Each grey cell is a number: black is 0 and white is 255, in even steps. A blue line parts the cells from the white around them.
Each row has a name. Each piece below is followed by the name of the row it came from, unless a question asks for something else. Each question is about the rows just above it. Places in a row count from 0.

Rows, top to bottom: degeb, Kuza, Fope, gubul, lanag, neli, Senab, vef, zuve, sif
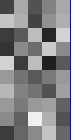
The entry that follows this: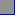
[175]
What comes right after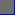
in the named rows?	[203]
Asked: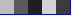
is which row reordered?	lanag

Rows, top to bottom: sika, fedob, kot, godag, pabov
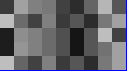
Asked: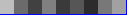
fedob
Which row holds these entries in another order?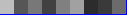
fedob
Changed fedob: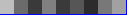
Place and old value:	2, [65]
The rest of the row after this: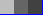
[128  58  86  44 120 161]
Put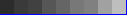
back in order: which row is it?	pabov

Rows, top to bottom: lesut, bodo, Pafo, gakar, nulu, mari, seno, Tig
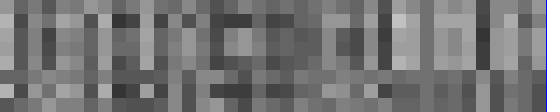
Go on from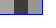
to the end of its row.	[164 100 150]
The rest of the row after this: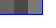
[106  93 128 113 106 128 121 113 128 100 100 113 100 106  87 150  81 121
 106  81]
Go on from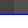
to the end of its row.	[ 93 106  74  87  93 106 136 121  87 150  68 179 164 113 158 150 164  61
 150 164 100 150]
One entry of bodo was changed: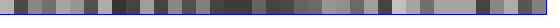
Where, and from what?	24, [150]
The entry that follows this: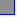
[106]
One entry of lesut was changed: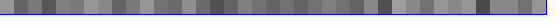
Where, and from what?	13, [136]
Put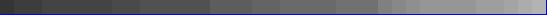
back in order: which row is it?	seno

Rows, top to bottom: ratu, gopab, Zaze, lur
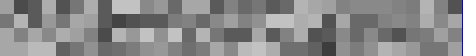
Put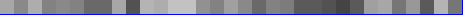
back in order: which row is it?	gopab
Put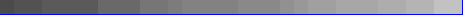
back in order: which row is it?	Zaze

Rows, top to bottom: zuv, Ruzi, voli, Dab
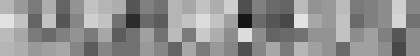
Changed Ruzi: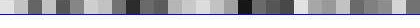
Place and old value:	13, [194]
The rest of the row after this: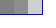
[134]
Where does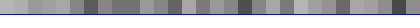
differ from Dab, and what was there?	25, [160]
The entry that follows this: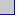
[174]

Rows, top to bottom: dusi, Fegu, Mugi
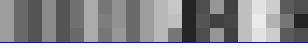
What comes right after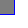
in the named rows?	[145]
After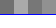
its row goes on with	[106 157 185 199  37  78 151  65 191 226 205  91  78]
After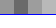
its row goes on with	[119  37  78 151  65 191 226 205  91  78]
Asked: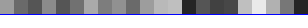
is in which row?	Fegu
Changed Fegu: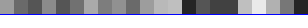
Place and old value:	16, [71]
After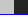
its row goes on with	[ 78 151  65 191 226 205  91  78]

